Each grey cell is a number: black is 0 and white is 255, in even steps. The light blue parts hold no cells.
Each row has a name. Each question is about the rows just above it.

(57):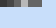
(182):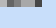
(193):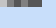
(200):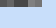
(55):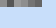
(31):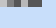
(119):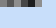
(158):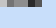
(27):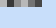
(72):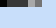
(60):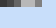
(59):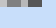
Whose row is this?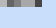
(182)
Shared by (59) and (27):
[184]

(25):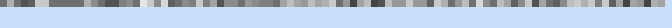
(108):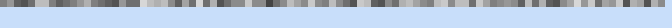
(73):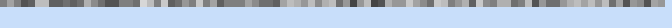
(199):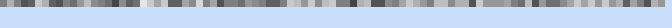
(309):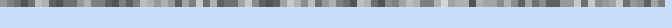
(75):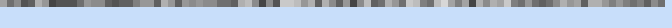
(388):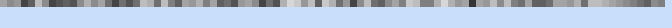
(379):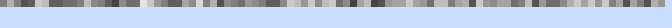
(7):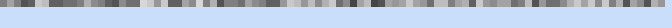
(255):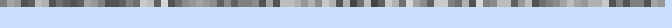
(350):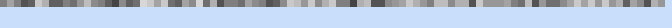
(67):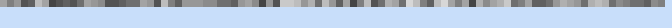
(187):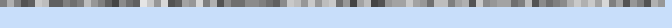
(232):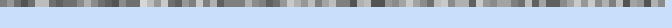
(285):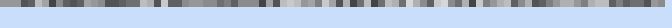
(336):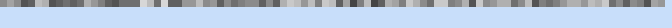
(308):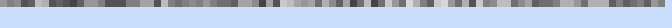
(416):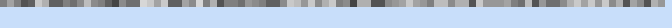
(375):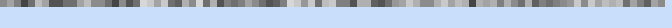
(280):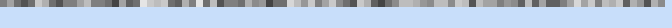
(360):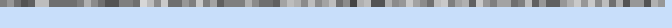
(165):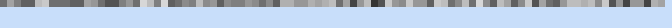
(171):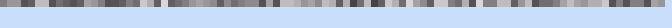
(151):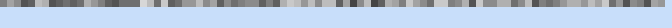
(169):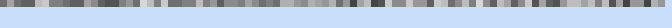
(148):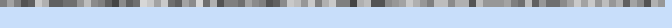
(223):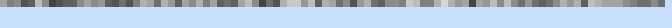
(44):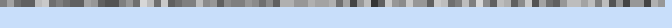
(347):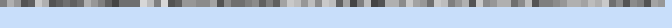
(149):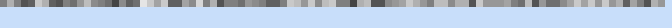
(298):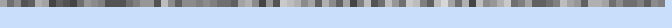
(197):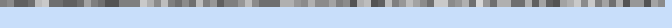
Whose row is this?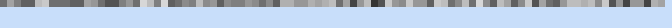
(165)
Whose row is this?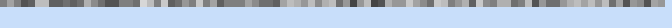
(73)

